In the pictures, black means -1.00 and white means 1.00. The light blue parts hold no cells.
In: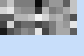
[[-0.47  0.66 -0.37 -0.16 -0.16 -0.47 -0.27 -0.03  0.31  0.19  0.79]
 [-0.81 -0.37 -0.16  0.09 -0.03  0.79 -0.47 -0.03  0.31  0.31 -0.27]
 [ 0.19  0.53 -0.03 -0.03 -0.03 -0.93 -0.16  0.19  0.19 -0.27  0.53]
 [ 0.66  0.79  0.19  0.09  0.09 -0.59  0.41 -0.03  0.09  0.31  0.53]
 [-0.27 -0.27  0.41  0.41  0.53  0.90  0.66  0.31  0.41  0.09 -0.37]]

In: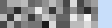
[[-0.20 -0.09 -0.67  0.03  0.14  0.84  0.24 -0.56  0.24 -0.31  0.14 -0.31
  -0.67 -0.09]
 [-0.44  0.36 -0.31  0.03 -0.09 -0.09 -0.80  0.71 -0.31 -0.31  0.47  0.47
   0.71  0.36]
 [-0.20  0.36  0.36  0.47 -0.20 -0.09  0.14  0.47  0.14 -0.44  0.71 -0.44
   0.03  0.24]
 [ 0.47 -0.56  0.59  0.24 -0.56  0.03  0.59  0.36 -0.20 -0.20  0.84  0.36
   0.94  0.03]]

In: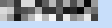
[[ 0.58  0.11 -0.83 -0.01  0.45  0.91  0.45  0.91 -0.50  0.81  0.11  0.34
   0.81 -0.50]
 [-0.14 -0.01 -0.60  0.71  0.71 -0.70 -0.26  0.45 -0.38  0.34 -0.38  0.21
  -0.95  0.21]
 [ 0.71  0.58 -0.50 -0.38 -0.26  0.34 -0.60 -0.60 -0.26 -0.83 -0.70 -0.95
   0.11 -0.14]]

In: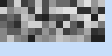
[[-0.18 -0.39 -0.63  0.30  0.63  0.63 -0.06  0.30 -0.63  0.63 -0.28 -0.63
   0.63  0.52 -0.06]
 [-0.39 -0.18 -0.39  0.52  0.30 -0.63 -0.75 -0.28 -0.39 -0.51  0.30  0.52
   0.76 -0.75  0.76]
 [ 0.05 -0.28 -0.28  0.17 -0.18 -0.39  0.17 -0.18  0.41 -0.51 -0.28 -0.06
   0.30 -0.63 -0.51]
 [ 0.05  0.52  0.05 -0.06 -0.75  0.17  0.05  0.17  0.52  0.41  0.30  0.41
   0.05 -0.75 -0.75]
 [ 0.63  0.05  0.30  0.41 -0.51  0.63 -0.39  0.52  0.63  0.76  0.76 -0.63
  -0.63  0.05 -0.63]
 [-0.75 -0.28  0.63 -0.51 -0.28  0.52 -0.39  0.17 -0.18 -0.18 -0.51  0.41
   0.76  0.17  0.52]]

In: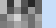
[[ 0.45 -0.34  0.07 -0.44  0.19 -0.23]
 [-0.03  0.07  0.32  0.19 -0.13  0.19]
 [ 0.45 -0.57  0.45 -0.34 -0.70 -0.23]
 [-0.13  0.32  0.67  0.07 -0.13  0.32]]

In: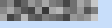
[[-0.12  0.08 -0.46 -0.22  0.19 -0.02  0.31 -0.02 -0.12 -0.46 -0.12  0.31
   0.08  0.55]
 [ 0.31 -0.46 -0.22  0.43 -0.22 -0.33 -0.02 -0.12 -0.22 -0.46  0.19  0.08
   0.19  0.55]
 [ 0.08  0.31 -0.02 -0.33 -0.46  0.19 -0.57  0.31  0.43 -0.02 -0.12  0.19
  -0.33 -0.02]]
